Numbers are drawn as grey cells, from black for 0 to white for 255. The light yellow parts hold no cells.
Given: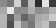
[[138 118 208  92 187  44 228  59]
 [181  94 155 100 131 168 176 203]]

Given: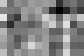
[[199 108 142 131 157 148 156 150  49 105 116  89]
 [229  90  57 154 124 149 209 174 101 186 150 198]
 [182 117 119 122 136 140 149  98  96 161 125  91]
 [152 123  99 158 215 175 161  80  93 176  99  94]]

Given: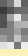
[[ 98 123 216  96]
 [ 83 160 231 134]
 [127 129 161 124]
 [222 234 120 236]]

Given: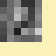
[[ 66 105 133  51  49 114]
 [119 105 186 117  65 139]
 [ 73 119  30 157 128 204]]

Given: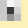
[[200 245 230]
 [203 148 189]]

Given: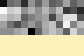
[[ 14 106 120  46 147 100 154  94 109 161  97 125]
 [204 178 191  98 126 147 162  72 161 223 226  85]
 [143 141 163 179   2 100 164 194 169  96 211 154]]
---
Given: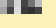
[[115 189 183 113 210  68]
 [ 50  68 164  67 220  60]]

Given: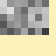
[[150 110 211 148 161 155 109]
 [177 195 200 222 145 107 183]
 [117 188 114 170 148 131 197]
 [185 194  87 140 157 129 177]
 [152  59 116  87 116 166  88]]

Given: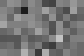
[[151 129 116 144 138 107 138 122  74  67 132 125]
 [159 106 134 122  96  28 129 125 160 129  98  76]
 [ 89  98 141 105 157 138 140 121  95 145  91 122]
 [118 131 164 128 128 127 145 133 115  83 143  88]
 [ 96 119 103 113 143 103 117 160 129  81 142 122]
 [127 128  85  87  86 116  90  97 105 139 194  89]
 [119 106 104 111  88 140 105 123  75  61 114 101]
 [113 106 128 120 117 176 128  58 173 101  94 130]]

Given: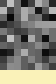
[[134  38  80 193 108  18  65 175]
 [ 86 184 182  61 108 172 145  21]
 [ 37  14 101   8  99 172 105 117]
 [158 160  40  61  80 121 131 156]
 [134 111 121  87  60  69 105  98]
 [ 13 111  60 193 108  18 171  98]
 [110  63 101  87 108  95 105 136]
 [ 13  38  19  34 118 172 105  98]
 [ 61 111  60 114 137  95 131  98]
 [110  63  80 140 137  95  78 156]]

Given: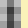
[[123 190 191]
 [ 61 144 168]
 [ 80 176 190]
 [ 67 137 160]]

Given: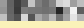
[[159 190 154  98  62  89 196 126 108 132 208 220]
 [242  95 148 100  58 124 119 117 112 117  37 145]
 [228 183 192 104  82 215  85 169 143 183 112 162]]

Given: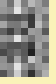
[[158 124 159 114 203 126 183]
 [153 162 151 141 227 150 116]
 [165 113 102  84  80  91  57]
 [188 134 165 122 120 149  58]
 [150  89  99  64 113  65 157]
 [152 160 152 142 226 149 115]
 [165 114 101  83  82  91  57]
 [145 136  74  95 112  89  32]
 [158 100 142  87 166  97 197]
 [153 160 150 142 227 149 116]
 [128 174  84 131 206 119  49]]

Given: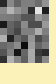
[[108 146  40 137 100 126 127]
 [228  29 138 180 147 130  44]
 [151 131 124 122 113  86  86]
 [ 77 153  25 100  84 139  78]
 [174 127 132  97  70 128 128]
 [ 75 106 176  34 106  86 149]
 [101 124 105 116 140  13 157]
 [ 58  43  85 129  21 102 170]
 [ 75 136  48 177 133  96 169]]
